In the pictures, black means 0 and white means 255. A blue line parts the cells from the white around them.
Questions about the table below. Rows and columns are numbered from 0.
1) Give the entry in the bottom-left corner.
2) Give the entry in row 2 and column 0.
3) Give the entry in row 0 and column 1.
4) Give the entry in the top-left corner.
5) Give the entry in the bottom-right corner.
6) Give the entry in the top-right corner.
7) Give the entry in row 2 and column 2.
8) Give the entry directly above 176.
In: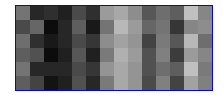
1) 94
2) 110
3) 39
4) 116
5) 128
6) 134
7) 25
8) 162

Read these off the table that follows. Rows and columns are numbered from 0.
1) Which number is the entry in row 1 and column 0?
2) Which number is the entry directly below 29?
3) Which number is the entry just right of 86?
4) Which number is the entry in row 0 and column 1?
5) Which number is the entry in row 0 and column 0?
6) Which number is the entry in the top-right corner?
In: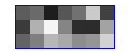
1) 59
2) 245
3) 113
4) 106
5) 92
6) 65

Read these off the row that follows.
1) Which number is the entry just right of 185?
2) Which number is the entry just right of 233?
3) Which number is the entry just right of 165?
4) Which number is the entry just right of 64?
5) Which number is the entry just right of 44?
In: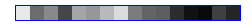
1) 219
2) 108
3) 151
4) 37
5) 17

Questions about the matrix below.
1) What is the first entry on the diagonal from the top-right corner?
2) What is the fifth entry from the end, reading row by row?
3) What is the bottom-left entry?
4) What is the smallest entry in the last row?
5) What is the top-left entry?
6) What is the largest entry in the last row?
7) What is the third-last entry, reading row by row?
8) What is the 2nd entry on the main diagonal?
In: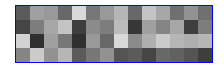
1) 112
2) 69
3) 133
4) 62
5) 91
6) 203
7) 97
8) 125

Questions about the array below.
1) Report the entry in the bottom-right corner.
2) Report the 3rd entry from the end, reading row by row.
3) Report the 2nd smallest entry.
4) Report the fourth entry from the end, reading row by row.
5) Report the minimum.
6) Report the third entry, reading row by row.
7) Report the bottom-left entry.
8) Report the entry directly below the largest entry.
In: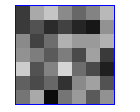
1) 146
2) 154
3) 23
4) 117
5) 11
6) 197
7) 117
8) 50

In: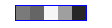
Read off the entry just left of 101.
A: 122
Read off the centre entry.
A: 246

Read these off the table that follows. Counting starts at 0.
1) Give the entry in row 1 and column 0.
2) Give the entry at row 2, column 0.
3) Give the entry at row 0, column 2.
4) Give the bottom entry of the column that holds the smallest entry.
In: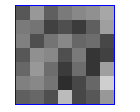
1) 122
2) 128
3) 95
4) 187

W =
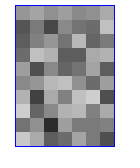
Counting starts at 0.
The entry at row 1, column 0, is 85
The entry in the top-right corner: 170
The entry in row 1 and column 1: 122
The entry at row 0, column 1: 164
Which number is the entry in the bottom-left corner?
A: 200
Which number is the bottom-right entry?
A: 79
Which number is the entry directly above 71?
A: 144
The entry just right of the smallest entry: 158
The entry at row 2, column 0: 93
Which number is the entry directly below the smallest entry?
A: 93
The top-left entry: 150

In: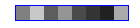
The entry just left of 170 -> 33
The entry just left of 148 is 93

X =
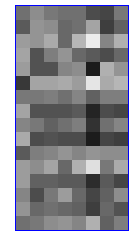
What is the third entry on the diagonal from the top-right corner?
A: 237
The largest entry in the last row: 176
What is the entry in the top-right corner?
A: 120
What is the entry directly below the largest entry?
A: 90
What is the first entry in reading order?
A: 112
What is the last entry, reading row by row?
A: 126
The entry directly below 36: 50
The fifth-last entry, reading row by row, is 148
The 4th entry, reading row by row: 112
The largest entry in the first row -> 141
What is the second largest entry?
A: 229
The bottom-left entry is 112
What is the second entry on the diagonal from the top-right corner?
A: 62
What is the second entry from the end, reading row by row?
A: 97
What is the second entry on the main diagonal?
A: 148
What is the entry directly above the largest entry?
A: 164
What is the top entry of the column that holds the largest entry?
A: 76
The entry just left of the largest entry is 182
